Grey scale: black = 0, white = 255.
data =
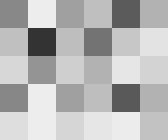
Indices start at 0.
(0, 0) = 136
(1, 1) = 51
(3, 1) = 237
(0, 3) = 191
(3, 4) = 89
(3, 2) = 160
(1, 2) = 190
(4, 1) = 237

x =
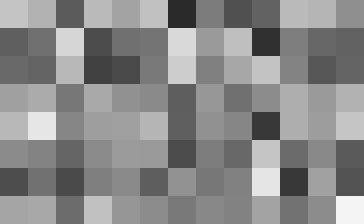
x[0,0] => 196
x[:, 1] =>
[178, 112, 100, 171, 230, 131, 113, 168]
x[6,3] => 127
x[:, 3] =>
[186, 76, 65, 169, 158, 139, 127, 193]
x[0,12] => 143
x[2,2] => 184
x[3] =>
[160, 171, 119, 169, 145, 138, 94, 151, 112, 140, 174, 154, 178]
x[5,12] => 90
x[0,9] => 98
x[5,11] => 137
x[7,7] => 136
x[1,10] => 126
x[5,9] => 197
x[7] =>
[165, 168, 108, 193, 150, 140, 121, 136, 130, 163, 114, 140, 244]
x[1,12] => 98
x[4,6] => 95
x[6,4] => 138
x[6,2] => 74
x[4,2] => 134
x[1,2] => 214
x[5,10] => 107
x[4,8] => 134
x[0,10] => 186
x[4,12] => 197
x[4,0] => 184
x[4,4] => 160
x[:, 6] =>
[42, 217, 205, 94, 95, 76, 146, 121]

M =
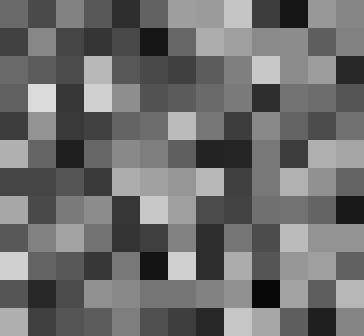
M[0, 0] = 106
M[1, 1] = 135
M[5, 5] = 126
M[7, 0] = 167
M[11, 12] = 132
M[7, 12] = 25
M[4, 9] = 137
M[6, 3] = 57
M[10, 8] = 145
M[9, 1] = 99
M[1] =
[65, 135, 69, 53, 72, 21, 102, 173, 159, 138, 140, 94, 129]
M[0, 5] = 98
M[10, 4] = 137
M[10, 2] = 75
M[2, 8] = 127
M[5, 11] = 176
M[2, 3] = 184
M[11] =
[175, 63, 84, 92, 126, 80, 62, 39, 198, 167, 94, 31, 132]
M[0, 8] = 197
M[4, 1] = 147
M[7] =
[167, 73, 122, 140, 54, 200, 159, 75, 66, 112, 114, 100, 25]
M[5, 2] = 30
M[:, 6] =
[158, 102, 64, 91, 187, 95, 150, 159, 130, 208, 117, 62]
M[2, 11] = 157
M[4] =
[61, 147, 57, 65, 100, 109, 187, 119, 61, 137, 99, 76, 113]
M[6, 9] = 120
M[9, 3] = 55
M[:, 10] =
[21, 140, 140, 114, 99, 60, 177, 114, 187, 151, 163, 94]
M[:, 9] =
[61, 138, 200, 46, 137, 120, 120, 112, 76, 85, 8, 167]
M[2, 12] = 40

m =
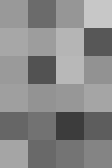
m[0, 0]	153
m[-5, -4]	167
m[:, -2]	[150, 181, 184, 151, 60, 116]
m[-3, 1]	147
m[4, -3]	114
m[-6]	[153, 107, 150, 199]
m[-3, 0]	159

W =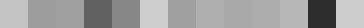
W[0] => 195
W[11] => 45
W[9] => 173
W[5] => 206

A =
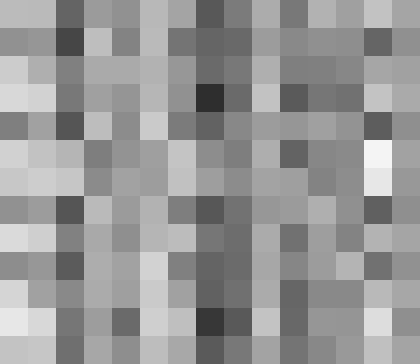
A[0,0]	187
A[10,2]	137
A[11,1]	216
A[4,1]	161
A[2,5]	178
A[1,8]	105
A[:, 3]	[155, 190, 170, 160, 189, 126, 139, 186, 169, 173, 171, 157, 167]
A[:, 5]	[184, 186, 178, 182, 202, 159, 157, 178, 181, 210, 202, 207, 189]
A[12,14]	164
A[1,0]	145
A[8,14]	165
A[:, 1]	[186, 150, 175, 210, 161, 194, 205, 156, 207, 151, 161, 216, 198]
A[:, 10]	[120, 137, 127, 90, 150, 99, 159, 155, 113, 134, 102, 104, 116]
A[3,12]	113
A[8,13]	179
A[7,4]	155
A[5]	[209, 194, 181, 126, 147, 159, 196, 141, 126, 174, 99, 135, 138, 244, 162]
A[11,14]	143
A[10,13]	185
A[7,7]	87
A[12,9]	163
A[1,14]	144
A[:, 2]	[100, 70, 128, 120, 85, 181, 198, 85, 129, 91, 137, 118, 111]
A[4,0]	127
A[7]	[145, 156, 85, 186, 155, 178, 126, 87, 114, 151, 155, 175, 144, 96, 143]
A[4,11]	160
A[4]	[127, 161, 85, 189, 140, 202, 123, 98, 136, 156, 150, 160, 147, 93, 143]
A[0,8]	123
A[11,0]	231
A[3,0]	216

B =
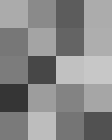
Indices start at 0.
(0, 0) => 171
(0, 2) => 92
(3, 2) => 131
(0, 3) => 172
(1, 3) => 174
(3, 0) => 53
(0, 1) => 138
